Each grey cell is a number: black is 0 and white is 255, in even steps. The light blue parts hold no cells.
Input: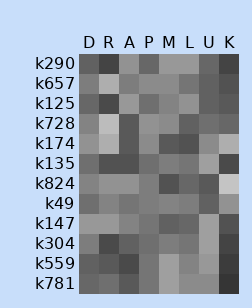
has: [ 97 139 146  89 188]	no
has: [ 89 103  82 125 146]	no

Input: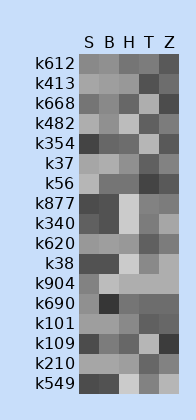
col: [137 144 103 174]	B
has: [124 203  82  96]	no
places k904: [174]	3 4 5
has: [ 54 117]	yes

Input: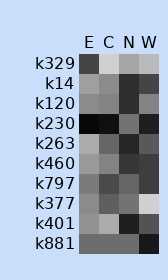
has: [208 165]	yes
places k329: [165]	3
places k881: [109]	1 2 3
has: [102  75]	no
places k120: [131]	2 4

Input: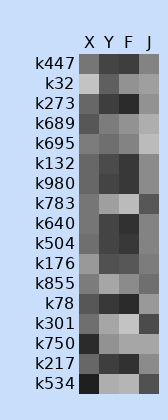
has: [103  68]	yes
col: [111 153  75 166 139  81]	J
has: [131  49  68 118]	no

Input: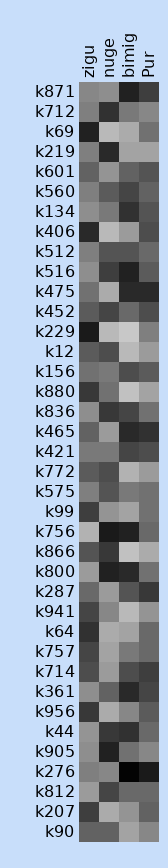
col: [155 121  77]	nuge
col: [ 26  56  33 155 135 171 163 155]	nuge

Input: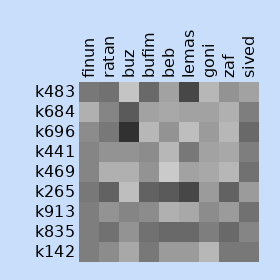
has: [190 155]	yes
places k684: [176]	1 8

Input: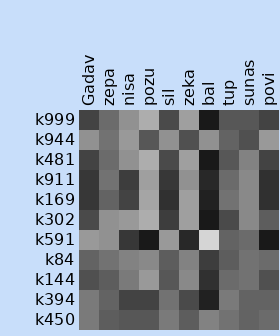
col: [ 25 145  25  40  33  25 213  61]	bal
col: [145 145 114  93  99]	zepa
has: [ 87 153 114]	no
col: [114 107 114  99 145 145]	zepa
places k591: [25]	4 10
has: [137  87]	no

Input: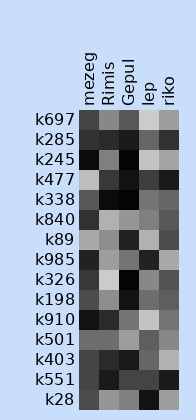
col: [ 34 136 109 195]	lep
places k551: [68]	1 3 4

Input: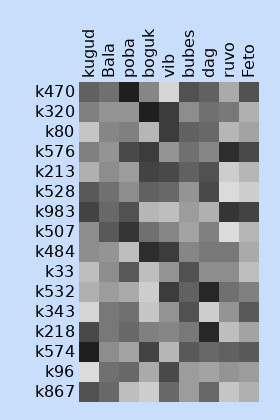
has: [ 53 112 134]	yes
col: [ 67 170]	boguk
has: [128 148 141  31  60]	no
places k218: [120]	2 6
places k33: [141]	2 7 8
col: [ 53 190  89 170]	poba

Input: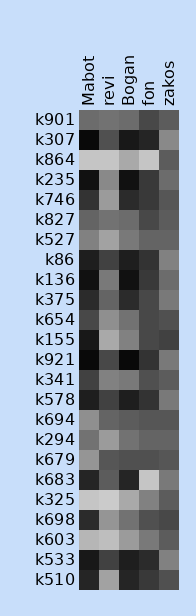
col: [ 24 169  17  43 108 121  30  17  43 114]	Bogan
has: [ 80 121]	no
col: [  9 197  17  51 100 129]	Mabot
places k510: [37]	1 3
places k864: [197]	1 2 4
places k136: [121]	2

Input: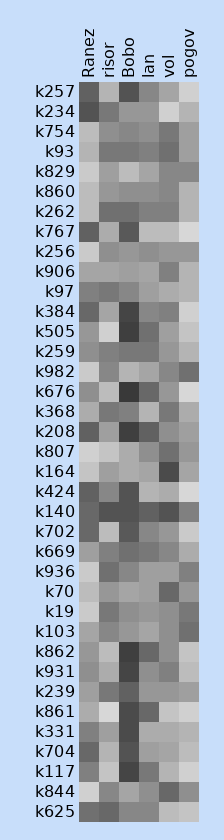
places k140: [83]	2 3 5
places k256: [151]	3 5 6
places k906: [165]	1 2 4
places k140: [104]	1
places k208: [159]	2 6
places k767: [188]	4 5

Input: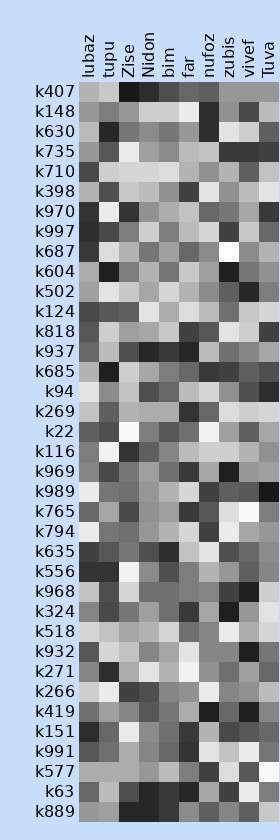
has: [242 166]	no
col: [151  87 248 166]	vivef
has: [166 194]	no
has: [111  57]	yes

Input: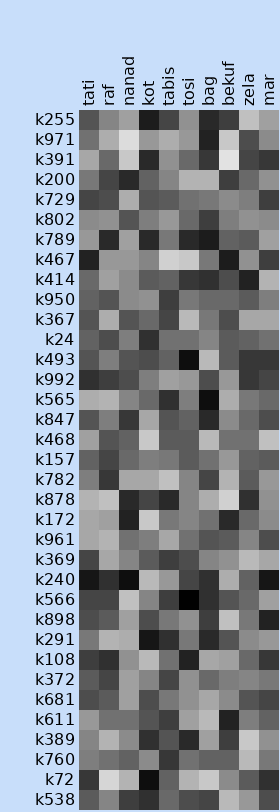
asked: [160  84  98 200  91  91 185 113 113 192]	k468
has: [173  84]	yes
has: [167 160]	yes

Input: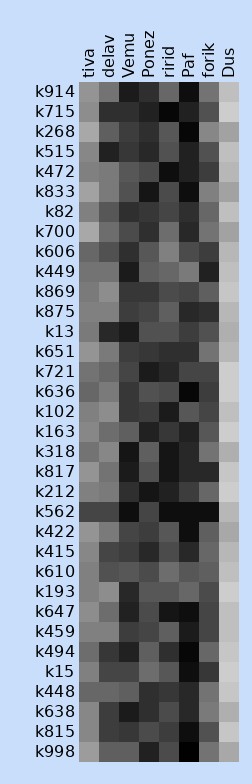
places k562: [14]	3 5 6 7
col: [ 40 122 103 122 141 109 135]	delav
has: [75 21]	yes
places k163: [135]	1

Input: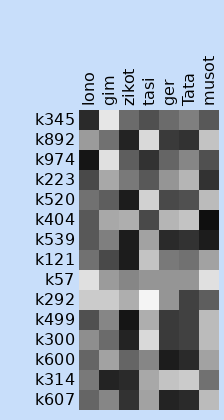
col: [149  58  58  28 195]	ger
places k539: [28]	3 7
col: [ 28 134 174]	zikot
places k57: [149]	4 5 6
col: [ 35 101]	zikot

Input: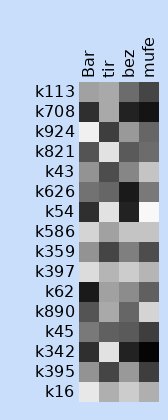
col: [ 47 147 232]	Bar
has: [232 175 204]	yes
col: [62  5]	mufe
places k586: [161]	2
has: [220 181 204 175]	no
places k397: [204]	3
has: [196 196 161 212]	no

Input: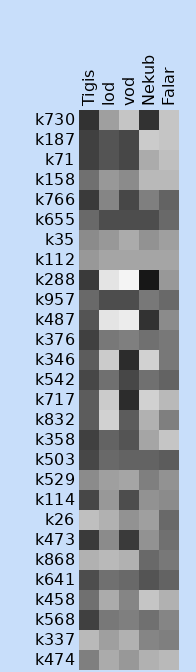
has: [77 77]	yes
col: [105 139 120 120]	Falar
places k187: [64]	1

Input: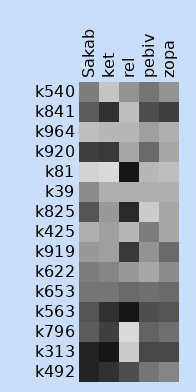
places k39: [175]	2 3 4 5
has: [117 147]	yes

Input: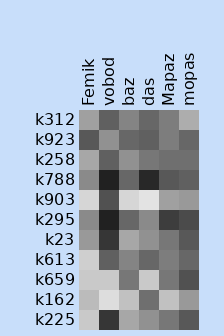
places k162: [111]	4
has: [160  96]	yes
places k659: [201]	1 2 4
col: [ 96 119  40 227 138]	das
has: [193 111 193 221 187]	no
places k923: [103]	3 6

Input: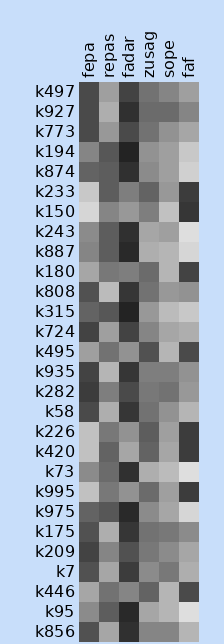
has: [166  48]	yes
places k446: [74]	6

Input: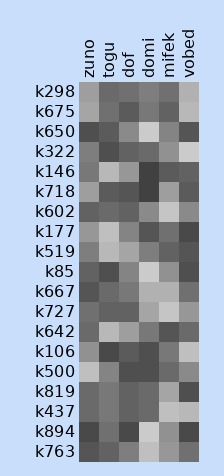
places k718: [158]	1 5
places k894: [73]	1 3 6
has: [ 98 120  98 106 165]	no
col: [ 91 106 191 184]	togu

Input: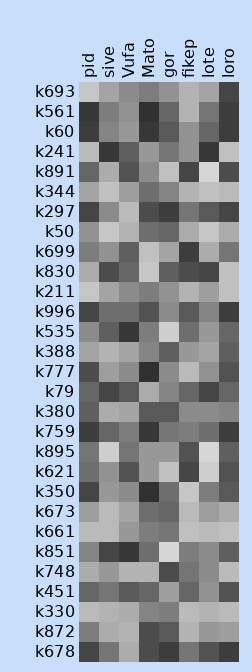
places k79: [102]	1 6 8
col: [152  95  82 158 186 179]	Vufa
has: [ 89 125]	no
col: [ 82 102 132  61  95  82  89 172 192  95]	loro
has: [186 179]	yes
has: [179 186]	yes

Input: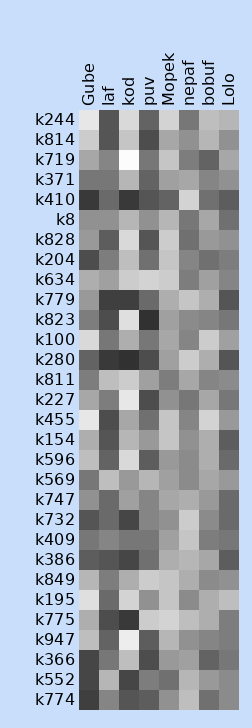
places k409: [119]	1 3 4 8
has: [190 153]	yes
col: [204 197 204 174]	Mopek
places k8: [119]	6
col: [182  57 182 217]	kod
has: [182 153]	yes
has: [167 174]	yes

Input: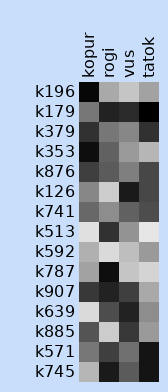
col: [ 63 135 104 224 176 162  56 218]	kopur
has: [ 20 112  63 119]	no
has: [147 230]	yes

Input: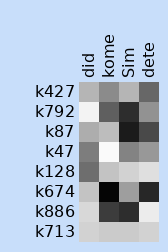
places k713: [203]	2 3
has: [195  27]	no

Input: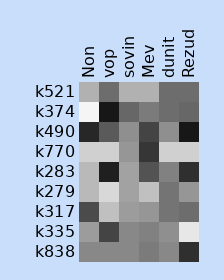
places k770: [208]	1 2 5 6
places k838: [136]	1 2 3 5
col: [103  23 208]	Rezud
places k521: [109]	2 5 6
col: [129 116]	dunit

